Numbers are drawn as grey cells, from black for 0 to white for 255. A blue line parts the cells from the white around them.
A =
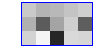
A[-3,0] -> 201
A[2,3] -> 217
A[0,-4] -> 180
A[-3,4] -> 207
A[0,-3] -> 184

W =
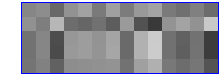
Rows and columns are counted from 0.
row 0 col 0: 134
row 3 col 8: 177
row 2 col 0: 114
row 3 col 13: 60
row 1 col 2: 183
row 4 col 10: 120
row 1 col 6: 93
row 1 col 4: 102
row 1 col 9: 57
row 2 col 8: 177
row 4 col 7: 114
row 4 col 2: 97
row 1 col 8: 82
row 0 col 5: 122
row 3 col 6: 166
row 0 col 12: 128
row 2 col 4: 157
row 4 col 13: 84
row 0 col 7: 124
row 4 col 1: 129
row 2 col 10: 113
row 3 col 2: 75

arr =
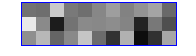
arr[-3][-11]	114
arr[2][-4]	177
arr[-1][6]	50
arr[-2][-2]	120
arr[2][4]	197
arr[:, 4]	[111, 138, 197]
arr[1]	[233, 138, 28, 115, 138, 136, 141, 132, 35, 120, 79]
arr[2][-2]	49
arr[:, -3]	[147, 35, 13]
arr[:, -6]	[135, 136, 108]

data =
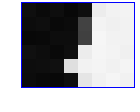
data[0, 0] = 15
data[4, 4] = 242
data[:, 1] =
[10, 14, 9, 13, 14, 9]
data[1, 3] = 11
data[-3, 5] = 245
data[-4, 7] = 242
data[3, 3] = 14
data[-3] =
[16, 13, 9, 14, 236, 245, 243, 240]
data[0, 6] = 242
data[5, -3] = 241
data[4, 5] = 244
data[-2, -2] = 241

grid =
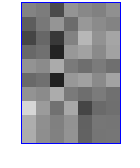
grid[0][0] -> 131
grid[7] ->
[214, 155, 113, 168, 69, 106, 111]
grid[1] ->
[93, 120, 149, 108, 152, 139, 131]
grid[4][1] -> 139
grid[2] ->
[69, 103, 56, 130, 183, 146, 165]
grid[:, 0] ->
[131, 93, 69, 104, 147, 105, 147, 214, 173, 172]
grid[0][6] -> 144
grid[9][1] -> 142
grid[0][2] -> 75
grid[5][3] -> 152
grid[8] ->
[173, 143, 128, 146, 97, 118, 117]
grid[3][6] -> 162
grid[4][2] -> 171
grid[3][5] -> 138
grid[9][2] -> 129
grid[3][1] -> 112

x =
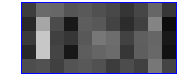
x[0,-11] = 61
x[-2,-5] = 107
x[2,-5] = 109
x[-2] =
[40, 199, 68, 24, 93, 101, 107, 54, 94, 104, 18]
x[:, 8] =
[70, 64, 95, 94, 64]
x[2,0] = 58
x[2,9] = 102
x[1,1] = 166
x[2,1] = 199
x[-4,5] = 88
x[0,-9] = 103
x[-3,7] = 66
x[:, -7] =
[89, 93, 88, 93, 88]
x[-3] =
[58, 199, 64, 54, 88, 119, 109, 66, 95, 102, 24]
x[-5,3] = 85

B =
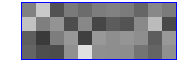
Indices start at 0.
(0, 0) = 129
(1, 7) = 83
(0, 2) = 82
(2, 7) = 149
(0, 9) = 136
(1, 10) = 73
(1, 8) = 137
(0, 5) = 125
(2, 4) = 63
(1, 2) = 147
